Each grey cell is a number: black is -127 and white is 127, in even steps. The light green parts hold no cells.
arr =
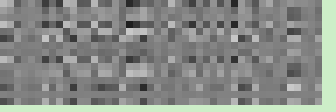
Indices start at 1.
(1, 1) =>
58
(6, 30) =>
16
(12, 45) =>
-1
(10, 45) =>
3
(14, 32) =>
2
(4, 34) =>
-88
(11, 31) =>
-2
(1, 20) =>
-62
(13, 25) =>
-9
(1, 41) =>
7
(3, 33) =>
-1
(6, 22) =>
-1
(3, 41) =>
11
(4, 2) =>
40
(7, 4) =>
-1
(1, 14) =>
54
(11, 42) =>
-50
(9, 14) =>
51
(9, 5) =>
11
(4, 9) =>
-65
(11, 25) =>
-28
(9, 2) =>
38
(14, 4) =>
1
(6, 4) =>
-4
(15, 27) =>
3
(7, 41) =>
1
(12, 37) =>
9
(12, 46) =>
7
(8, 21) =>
-31
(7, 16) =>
-7
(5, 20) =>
59
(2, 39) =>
6
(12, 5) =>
-3
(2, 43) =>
-25
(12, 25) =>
-6
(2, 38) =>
6
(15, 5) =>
-11
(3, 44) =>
-5

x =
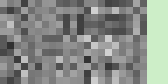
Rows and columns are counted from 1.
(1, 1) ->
31
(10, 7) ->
19
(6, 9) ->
-31
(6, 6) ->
13
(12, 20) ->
-18
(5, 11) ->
1
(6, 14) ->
-35
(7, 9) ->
2
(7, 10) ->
16
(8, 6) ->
25
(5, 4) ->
-47
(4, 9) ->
30
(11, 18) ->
26
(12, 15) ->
29
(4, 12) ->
-63
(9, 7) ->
12
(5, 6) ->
5
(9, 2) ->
-5
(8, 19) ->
26
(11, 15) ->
13
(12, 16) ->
-2
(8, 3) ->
33
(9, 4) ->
64
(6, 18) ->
13
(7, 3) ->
-7
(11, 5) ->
-8
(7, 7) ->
6
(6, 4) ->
-14
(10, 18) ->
4
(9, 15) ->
-6
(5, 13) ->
-10
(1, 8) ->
22
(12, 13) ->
-52
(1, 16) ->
-60
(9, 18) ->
30
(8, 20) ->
-10
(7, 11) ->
17

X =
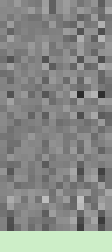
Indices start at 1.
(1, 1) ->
13
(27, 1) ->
4
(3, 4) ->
-2
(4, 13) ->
-8
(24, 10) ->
-1
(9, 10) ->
16
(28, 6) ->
16
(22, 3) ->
9
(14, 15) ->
-80
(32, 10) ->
15
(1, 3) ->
26
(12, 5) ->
-6
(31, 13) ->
25
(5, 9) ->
1
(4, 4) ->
0
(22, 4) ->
12
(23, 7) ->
19
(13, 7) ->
7
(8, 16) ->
21
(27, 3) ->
-17
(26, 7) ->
-22
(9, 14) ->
24
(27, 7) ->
-8
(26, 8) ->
6
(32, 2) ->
-48
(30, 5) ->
15
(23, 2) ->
21
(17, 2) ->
-11
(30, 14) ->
-19
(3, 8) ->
0
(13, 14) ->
16
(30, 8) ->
15
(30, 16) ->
18
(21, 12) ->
-15
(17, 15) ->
-35
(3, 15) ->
-23
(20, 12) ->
15

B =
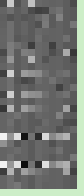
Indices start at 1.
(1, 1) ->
-52
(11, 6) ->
10
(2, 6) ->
-63
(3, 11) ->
-38
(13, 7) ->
-27
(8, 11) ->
-71
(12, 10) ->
-34
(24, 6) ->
-84
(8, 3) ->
-34
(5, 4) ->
-27
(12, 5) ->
-48
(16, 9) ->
-28
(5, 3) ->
-34
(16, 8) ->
-29
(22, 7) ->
-27
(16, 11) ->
-60
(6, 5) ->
-36
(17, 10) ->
-34
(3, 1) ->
-32
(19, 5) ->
-36
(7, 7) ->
-27
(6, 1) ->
-26
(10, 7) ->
-27
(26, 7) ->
-27
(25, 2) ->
51
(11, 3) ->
-35
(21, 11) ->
-40
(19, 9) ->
-45
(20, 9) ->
33
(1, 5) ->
65
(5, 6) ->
-23
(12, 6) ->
-19
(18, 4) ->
-27
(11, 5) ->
17
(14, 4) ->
31
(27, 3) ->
-8
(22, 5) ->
-36

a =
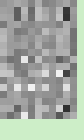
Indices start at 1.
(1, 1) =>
22
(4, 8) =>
19
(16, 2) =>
44
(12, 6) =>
29
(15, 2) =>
29
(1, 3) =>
41
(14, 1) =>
-4
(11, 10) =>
-60
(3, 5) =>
-15
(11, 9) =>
112
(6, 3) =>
14
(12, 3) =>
42
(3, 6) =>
62
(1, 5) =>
5
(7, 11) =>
-7
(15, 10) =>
36
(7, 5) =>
7
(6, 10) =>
39
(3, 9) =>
67
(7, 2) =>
27
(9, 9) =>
-28
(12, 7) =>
11
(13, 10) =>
96
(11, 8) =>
19
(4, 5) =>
9
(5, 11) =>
-12
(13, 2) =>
21
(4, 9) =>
1
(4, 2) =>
33
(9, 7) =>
10
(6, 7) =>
26
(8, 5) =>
24
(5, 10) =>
50
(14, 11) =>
18
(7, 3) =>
27

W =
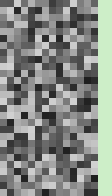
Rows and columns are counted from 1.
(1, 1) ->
-35
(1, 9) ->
-41
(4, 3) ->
63
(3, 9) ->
8
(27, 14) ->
-29
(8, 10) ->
0
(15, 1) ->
80
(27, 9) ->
1
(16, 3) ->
50
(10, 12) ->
-53
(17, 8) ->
-90
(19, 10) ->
-11
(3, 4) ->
-13
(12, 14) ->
-85
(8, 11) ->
40
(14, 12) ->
13
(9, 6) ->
-86
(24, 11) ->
-1
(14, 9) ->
13
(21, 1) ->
62
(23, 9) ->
-54
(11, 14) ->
-45
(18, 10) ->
72
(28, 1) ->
49
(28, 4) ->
45
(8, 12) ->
-41
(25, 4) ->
-30
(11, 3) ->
-78
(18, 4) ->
33
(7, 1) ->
29
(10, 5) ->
-21
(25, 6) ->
27
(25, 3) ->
-84
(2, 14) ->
56
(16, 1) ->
-52
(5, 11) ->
66

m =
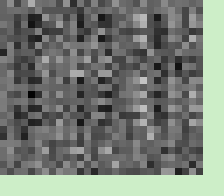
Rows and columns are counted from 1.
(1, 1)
-26
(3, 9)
-4
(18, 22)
-30
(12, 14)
-9
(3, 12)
-87
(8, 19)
-44
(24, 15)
-36
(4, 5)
-108
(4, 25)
21
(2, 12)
-70
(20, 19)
-63
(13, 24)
-34
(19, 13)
-9
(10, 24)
-52
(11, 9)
-18
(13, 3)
-16
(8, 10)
-46
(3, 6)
-91
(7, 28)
-43
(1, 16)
-35
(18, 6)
-89
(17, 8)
-46
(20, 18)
-16
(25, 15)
-37
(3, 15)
-104
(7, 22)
-33
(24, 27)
-13
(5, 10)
-32
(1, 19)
-26
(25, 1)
-19
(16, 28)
26
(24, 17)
36
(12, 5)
-87
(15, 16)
-14
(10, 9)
-15
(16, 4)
-27
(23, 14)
-57
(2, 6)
-4
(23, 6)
-12
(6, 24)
-44

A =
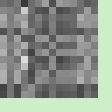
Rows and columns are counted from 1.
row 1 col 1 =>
-16
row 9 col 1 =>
13
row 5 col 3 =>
-44
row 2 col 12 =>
-18
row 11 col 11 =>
12
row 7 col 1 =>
32
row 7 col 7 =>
-36
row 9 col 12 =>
-26
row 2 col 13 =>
28
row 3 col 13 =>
21
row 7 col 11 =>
-26
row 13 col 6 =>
-22
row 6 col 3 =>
33
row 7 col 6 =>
-16
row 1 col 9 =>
27
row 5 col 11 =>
-33
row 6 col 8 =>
-37
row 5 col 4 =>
15
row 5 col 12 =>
-42
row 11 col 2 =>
-7
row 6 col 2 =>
-13
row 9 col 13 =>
36
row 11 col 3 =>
37
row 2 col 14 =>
-19
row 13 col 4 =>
-5
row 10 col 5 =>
-42
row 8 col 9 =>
12
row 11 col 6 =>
3
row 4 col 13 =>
25
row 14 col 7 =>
-48
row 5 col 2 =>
-9
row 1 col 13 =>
-38
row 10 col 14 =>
-5
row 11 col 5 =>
-54
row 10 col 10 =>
-28
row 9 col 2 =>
5
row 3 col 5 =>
-27
